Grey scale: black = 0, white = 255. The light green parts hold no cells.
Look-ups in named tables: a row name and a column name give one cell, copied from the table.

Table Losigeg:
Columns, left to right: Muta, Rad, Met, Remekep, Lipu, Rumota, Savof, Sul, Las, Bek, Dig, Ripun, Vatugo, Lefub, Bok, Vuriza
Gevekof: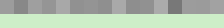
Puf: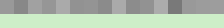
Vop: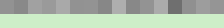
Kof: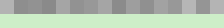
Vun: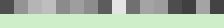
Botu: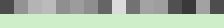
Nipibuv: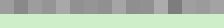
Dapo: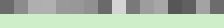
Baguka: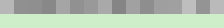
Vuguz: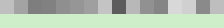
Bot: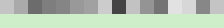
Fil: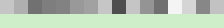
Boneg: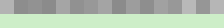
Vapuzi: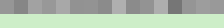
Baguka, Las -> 133
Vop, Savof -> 147
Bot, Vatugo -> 226
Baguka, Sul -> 169
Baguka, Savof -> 153
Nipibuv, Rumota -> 145
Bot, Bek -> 194
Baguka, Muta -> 183
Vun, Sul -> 92
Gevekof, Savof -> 148
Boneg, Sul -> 164
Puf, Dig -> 146
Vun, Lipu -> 139
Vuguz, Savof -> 159
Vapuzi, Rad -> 134
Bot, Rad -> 170
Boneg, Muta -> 179

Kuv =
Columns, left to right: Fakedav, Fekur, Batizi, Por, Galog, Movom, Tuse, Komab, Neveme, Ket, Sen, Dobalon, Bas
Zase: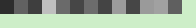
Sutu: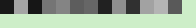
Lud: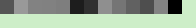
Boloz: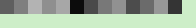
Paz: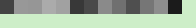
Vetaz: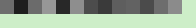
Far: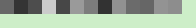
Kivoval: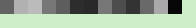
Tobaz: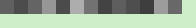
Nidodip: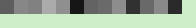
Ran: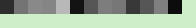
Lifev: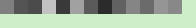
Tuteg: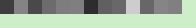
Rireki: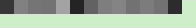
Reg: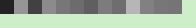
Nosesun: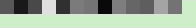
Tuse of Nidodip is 99
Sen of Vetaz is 75
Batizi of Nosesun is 73
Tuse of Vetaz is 76
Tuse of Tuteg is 45
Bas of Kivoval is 7

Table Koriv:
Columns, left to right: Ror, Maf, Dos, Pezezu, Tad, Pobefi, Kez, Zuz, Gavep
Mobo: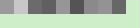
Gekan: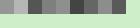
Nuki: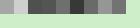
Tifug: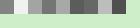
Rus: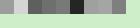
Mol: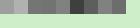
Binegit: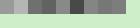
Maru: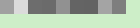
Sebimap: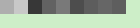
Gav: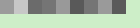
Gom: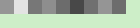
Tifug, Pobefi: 92
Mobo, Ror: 154
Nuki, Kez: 106
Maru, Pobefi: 100
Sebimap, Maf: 200
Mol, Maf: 177
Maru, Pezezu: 107
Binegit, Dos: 112
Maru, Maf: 219
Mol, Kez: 94
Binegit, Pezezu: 98
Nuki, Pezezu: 84
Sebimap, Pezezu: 98
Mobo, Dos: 107
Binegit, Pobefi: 73
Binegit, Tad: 137
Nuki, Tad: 111
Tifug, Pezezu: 117
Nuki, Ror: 166
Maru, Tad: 145
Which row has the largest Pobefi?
Maru

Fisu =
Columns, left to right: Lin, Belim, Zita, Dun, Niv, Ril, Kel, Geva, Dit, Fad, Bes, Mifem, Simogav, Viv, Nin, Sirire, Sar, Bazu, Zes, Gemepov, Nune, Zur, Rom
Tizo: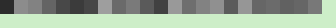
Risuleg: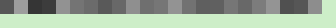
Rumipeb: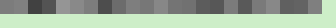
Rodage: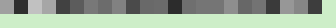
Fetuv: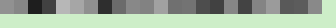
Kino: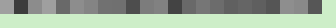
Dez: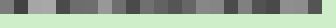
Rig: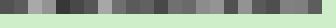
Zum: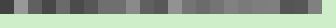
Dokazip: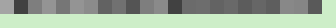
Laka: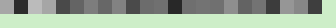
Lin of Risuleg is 86
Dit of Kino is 112
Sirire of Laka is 112
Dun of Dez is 168
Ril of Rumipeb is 137
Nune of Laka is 150
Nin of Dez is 135
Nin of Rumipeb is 92
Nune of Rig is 129
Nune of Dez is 143
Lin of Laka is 166
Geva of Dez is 152
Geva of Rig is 167
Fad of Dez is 74
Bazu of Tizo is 150
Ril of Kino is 141
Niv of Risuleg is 146
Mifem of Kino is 129
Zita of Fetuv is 30
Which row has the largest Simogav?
Tizo

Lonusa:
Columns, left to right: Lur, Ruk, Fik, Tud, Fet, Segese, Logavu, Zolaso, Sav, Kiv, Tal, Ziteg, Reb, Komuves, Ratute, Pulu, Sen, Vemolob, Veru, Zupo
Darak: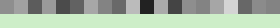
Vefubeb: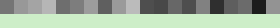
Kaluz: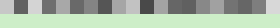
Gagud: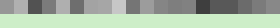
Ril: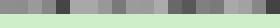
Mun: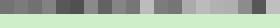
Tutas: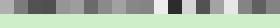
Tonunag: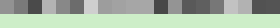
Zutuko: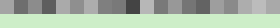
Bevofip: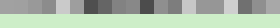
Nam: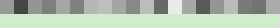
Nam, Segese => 128
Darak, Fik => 92
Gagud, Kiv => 117
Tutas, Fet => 149
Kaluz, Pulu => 161
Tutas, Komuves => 212
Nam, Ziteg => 104
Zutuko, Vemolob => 173
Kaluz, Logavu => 132
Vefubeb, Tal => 78
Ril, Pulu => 122
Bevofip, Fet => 202
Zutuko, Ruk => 110
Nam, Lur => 153
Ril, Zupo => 67
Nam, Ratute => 89
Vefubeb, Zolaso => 95
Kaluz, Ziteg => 163
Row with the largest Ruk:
Gagud

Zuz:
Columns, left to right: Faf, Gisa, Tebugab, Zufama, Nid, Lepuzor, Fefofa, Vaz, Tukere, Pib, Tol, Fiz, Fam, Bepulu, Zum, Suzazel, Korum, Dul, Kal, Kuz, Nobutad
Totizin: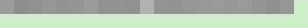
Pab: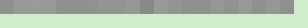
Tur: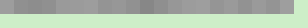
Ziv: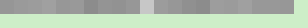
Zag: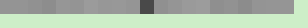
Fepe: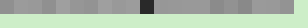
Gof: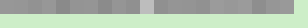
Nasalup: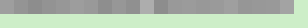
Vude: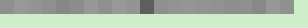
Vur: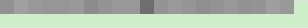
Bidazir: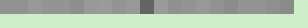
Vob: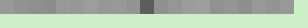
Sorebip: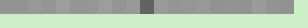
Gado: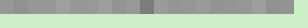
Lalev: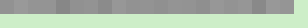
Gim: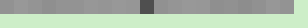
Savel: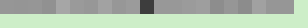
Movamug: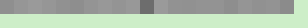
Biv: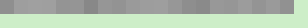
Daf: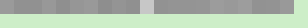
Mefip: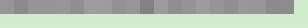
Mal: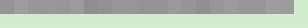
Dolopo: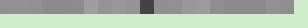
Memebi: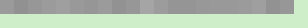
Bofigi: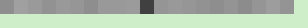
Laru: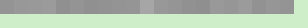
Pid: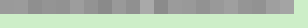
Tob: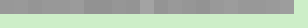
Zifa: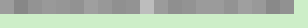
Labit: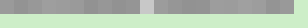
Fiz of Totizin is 148
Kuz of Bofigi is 157
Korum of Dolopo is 139
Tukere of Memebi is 146
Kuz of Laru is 150
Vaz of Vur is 148
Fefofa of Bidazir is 153
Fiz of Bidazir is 154
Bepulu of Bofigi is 150
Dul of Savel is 140
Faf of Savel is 150
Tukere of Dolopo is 152
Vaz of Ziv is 148
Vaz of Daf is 142
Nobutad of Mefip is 140
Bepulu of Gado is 150

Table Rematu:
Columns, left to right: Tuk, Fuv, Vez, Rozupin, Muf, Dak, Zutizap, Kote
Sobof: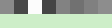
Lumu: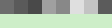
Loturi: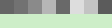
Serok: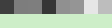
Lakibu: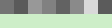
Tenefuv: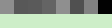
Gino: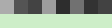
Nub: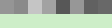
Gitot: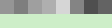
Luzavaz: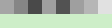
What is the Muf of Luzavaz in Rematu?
82
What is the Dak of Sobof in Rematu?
113
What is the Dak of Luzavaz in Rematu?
159
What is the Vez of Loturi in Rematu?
138
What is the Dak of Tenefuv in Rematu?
80
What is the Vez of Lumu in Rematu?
73

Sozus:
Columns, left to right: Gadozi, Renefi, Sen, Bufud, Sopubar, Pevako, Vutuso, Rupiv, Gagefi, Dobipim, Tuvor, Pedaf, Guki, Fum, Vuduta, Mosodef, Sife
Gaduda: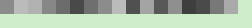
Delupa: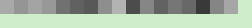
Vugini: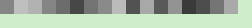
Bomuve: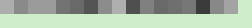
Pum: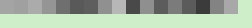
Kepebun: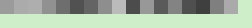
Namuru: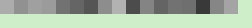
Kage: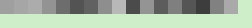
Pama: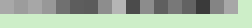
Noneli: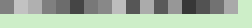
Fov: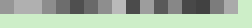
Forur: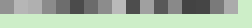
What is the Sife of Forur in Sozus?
171
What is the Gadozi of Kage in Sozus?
159
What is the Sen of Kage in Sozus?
172
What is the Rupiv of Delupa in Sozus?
142
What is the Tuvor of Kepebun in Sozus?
152
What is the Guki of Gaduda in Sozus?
143
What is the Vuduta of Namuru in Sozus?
57
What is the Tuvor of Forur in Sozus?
160
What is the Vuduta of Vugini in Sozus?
77
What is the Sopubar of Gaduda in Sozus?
108
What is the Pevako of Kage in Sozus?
83
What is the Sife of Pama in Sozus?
167
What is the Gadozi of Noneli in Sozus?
127

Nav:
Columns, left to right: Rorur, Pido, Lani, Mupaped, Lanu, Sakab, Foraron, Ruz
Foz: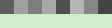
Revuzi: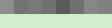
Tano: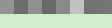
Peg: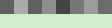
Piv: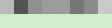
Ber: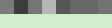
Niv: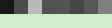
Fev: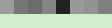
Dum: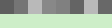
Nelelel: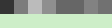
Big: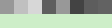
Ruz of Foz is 68
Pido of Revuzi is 115
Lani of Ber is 116
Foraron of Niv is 87
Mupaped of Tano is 105
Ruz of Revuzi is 129
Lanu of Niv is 83
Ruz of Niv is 128
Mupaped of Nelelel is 143
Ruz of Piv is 201
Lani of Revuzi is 121
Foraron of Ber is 104
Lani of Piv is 144
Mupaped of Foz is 169
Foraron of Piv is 139
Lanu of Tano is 137
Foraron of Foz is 134
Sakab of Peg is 120
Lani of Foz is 125
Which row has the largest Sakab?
Tano

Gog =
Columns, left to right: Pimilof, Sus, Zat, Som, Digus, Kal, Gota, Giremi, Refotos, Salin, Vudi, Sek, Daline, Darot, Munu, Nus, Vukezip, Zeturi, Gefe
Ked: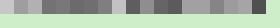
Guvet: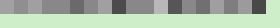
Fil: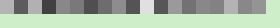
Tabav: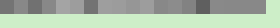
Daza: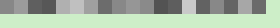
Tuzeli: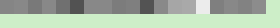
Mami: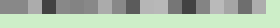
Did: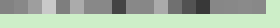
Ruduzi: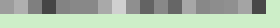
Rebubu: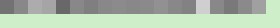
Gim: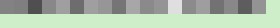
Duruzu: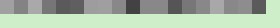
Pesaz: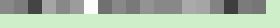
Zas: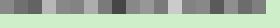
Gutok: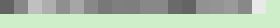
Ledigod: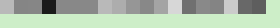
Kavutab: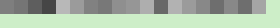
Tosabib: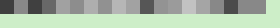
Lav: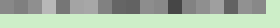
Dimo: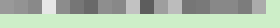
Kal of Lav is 164
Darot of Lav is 130
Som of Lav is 184
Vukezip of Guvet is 126
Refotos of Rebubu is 139
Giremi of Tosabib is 145
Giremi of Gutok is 120
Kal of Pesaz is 156
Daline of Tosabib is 155
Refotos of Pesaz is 136
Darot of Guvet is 136
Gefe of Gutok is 233
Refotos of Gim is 117
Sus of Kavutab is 117
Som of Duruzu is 118

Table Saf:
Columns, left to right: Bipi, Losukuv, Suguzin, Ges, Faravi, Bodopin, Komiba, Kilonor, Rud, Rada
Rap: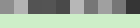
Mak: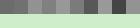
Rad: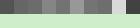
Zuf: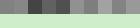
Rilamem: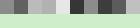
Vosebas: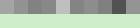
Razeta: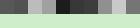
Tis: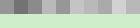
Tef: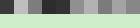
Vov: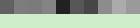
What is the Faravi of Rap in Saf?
73
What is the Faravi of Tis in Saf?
151
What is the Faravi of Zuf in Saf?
80
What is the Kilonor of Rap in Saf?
160
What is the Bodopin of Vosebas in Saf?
132
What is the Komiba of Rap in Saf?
118
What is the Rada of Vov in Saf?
154
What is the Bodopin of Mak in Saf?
123
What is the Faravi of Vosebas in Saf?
191
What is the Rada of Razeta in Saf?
117
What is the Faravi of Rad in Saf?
115
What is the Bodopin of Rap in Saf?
183
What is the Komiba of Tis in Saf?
185
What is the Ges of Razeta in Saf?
160
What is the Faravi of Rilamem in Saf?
231
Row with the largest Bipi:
Vosebas

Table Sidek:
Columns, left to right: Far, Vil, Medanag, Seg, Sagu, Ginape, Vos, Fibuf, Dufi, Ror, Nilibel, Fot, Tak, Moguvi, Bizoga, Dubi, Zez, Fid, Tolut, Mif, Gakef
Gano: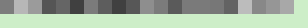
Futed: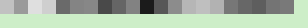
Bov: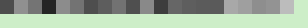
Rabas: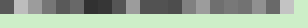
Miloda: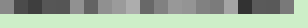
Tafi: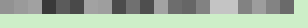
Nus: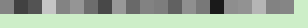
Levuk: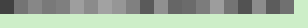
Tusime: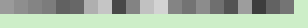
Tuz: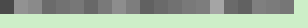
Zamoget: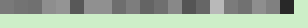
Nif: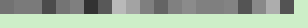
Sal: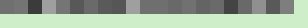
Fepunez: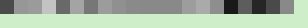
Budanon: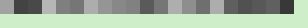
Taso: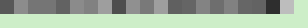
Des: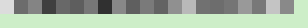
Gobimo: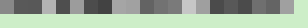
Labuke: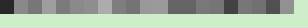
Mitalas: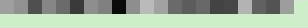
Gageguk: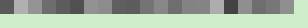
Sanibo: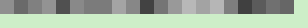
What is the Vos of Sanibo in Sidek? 123
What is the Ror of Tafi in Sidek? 112
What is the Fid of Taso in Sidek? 102
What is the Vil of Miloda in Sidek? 75
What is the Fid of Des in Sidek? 153
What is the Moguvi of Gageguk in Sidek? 131
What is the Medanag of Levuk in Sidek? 135
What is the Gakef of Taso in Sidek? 189
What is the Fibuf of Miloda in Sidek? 144
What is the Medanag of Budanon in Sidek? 73
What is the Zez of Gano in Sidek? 99
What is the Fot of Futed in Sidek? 87
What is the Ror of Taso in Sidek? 144
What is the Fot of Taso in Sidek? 158
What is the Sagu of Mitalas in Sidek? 107
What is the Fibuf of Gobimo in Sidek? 66
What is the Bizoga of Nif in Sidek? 128
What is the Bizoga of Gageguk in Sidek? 132
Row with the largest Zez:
Tafi

